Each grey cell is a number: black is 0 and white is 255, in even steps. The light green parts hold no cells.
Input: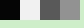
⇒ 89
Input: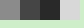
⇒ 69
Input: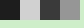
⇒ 58
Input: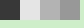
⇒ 152
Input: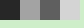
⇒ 95
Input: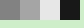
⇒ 130
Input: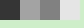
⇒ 129
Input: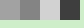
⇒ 132
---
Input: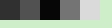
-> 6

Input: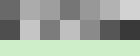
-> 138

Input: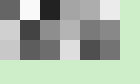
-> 222

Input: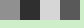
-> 47

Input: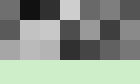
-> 69

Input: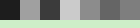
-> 140

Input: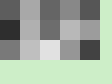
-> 225

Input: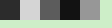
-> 92

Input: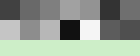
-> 245
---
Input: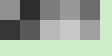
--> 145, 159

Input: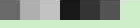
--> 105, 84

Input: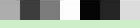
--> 172, 220

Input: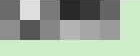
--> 107, 154

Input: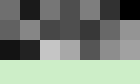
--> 111, 161

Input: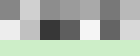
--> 134, 216
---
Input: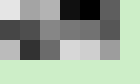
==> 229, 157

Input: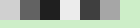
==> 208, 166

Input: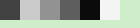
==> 65, 244

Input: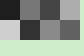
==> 30, 97

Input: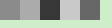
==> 139, 103

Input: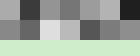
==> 171, 142

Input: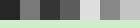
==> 38, 197

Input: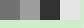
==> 114, 228

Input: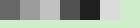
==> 103, 219
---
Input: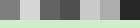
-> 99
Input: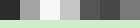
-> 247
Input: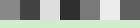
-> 222
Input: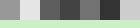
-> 93
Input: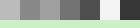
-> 159
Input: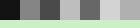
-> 74
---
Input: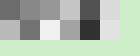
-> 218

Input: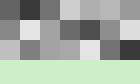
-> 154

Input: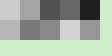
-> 32

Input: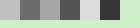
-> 54

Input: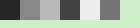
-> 115

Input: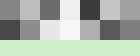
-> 160

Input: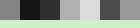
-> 153

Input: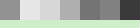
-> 58

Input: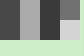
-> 113
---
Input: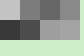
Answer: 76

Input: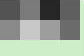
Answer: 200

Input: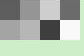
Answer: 182

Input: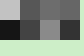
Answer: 67

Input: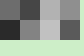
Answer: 131

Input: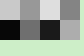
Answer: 111

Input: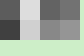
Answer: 208
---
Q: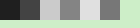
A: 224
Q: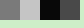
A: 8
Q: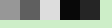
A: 8
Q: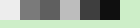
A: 62
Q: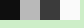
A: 59
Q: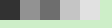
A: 197
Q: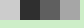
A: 95
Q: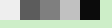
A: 193
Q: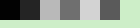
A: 211
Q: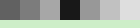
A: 193
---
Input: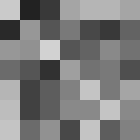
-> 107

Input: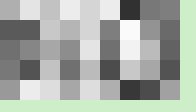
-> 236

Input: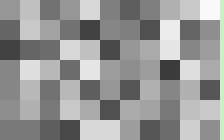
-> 120

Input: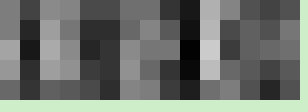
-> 52

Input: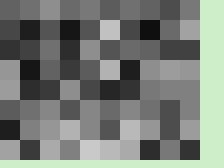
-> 58

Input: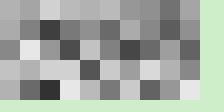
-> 106

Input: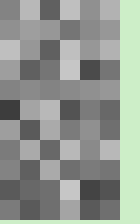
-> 90

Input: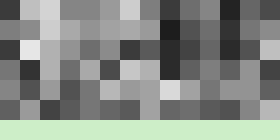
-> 154

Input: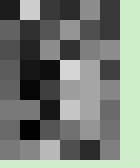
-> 134
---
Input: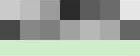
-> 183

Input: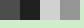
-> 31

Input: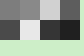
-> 232

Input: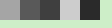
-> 63

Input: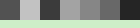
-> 134

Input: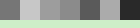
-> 90

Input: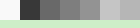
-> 147
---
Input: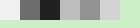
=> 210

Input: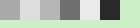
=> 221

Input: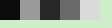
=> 155

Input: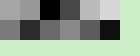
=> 187

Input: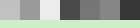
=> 193

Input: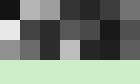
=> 189

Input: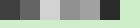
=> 161
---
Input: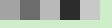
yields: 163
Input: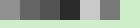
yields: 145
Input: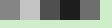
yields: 133
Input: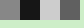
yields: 135
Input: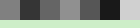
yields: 128
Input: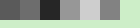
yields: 90
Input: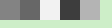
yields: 131
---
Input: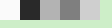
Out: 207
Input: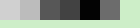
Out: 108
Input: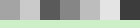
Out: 60
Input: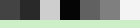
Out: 244
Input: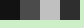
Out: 46
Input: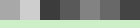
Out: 68
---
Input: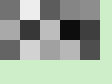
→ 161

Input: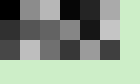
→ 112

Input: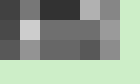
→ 103

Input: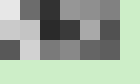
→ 122

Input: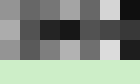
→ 126

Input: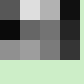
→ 123
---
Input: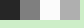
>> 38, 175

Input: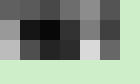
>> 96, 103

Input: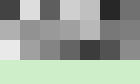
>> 67, 139

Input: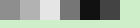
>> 142, 67

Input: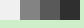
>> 240, 47

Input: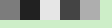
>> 124, 174
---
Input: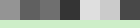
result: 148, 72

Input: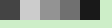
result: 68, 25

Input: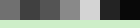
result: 112, 8

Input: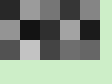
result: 40, 102

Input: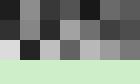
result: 30, 120

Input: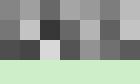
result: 133, 91

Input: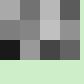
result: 169, 99

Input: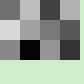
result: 112, 51

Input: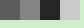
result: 92, 201
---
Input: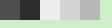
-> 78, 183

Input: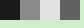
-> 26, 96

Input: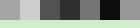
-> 165, 152

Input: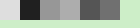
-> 222, 112

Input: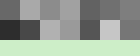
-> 104, 118

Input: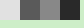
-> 225, 41

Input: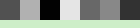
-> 81, 50
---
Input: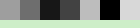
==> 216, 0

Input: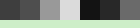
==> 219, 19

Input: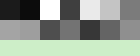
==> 255, 12

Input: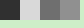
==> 217, 48

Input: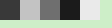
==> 234, 27

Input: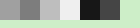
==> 239, 23
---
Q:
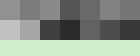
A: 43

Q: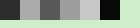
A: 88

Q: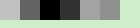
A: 0

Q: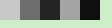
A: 110

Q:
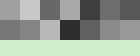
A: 46

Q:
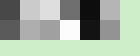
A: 160

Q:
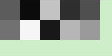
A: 246

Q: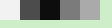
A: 76
